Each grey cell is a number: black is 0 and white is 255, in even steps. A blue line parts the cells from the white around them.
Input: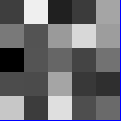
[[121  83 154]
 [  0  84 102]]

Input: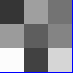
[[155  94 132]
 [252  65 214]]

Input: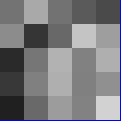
[[140  53 104]
 [ 42 118 178]]

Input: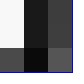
[[248  25  62]
 [ 74  10  85]]

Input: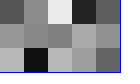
[[150 135 128]
 [183  16 184]]

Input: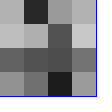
[[190 175  81]
 [ 98  81  77]]

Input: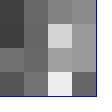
[[ 63 101 212]
 [113 104 159]]
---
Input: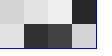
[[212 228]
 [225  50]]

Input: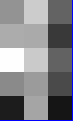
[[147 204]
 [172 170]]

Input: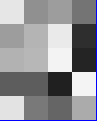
[[230 144]
 [157 180]]

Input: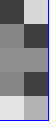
[[ 62 216]
 [134  62]]

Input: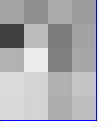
[[164 143]
 [ 64 188]]

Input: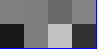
[[128 125]
 [ 23 125]]

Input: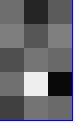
[[110  37]
 [126  86]]

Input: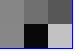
[[134 112]
 [135   8]]
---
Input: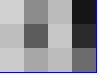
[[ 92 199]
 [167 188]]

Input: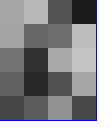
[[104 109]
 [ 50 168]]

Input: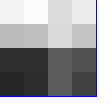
[[190 217]
 [ 48  93]]

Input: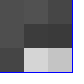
[[ 60  58]
 [213 196]]

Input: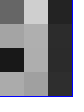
[[175  44]
 [174  43]]

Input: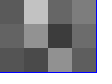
[[146  60]
 [ 74 145]]

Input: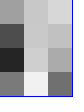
[[201 193]
 [207 171]]
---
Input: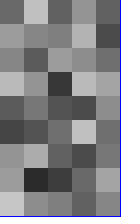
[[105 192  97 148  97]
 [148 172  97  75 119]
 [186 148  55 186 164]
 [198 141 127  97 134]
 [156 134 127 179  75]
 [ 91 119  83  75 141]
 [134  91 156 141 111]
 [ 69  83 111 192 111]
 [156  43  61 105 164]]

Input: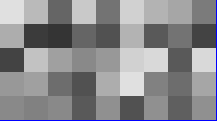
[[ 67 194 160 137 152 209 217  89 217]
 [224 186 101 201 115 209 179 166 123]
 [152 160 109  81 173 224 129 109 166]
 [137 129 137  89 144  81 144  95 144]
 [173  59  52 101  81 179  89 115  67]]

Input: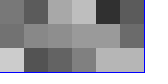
[[114 136 142 154 154 107]
 [120  91 168 190  48  91]
 [204  83  99 128 182 182]]

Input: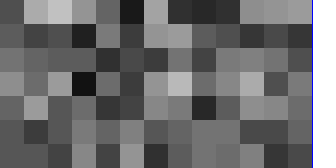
[[ 79 171 193 148 100  25 163  48  40  48 142 148 155]
 [100 155  86 108  54  67 135 122  40  92 142 135 108]
 [142 108 155  18 108  60 148 185 108 135 171  79 122]
 [115 100  92  92  48  73  60 115  67 122 128 115  79]
 [ 86  86  67 135  67 148  48  92 115 108 128  54  73]
 [ 92  67  79  32 122  60 148 155  92  79  54  73  54]
 [ 86  60  86 122 100 128  86 100 115 115  73  73 100]]

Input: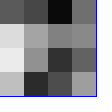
[[220 164 129 137]
 [235 145  49  98]
 [ 90  71  10 111]
 [191  43  77 158]]

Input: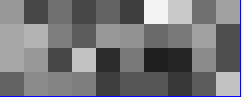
[[167 179 126  92 152 146 106 120 160  78]
 [167 152  70 194  44 120  30  37 139  78]
 [ 99 139 132 126  62  85  85  56  92 194]
 [152  70 112  70  99  62 243 200 112 160]]

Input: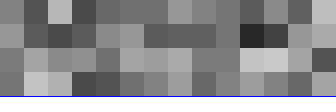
[[117 195 177  75  83 111 130 157 103 130 157 130 103 164]
 [123 164 138 144 111 164 157 171 123 123 195 201 164  83]
 [151  90  75  90 138 151  90  96  96 117  40  67 151 171]
 [130  83 183  75 103 111 111 151 130 117  90 138  96 189]]
